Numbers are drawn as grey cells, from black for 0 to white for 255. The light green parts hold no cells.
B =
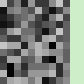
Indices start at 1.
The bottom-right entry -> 139
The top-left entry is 197
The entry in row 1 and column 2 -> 69
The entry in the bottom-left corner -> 84
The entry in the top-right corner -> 69
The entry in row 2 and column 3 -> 139
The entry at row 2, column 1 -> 18
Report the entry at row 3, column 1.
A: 32
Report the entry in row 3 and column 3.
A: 97
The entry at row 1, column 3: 123
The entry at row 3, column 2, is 56

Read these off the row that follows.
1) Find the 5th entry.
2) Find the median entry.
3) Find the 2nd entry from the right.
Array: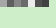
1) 235
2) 106
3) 80

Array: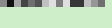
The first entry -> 138
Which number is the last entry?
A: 111
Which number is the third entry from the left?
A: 166
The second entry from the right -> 150

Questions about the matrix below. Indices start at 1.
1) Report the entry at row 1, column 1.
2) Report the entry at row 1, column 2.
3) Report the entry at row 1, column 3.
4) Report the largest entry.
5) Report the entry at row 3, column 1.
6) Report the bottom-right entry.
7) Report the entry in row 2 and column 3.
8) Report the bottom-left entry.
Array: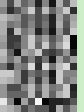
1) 161
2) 75
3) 174
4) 247
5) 188
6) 148
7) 88
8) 188

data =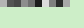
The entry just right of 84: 72
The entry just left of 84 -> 180
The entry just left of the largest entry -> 29
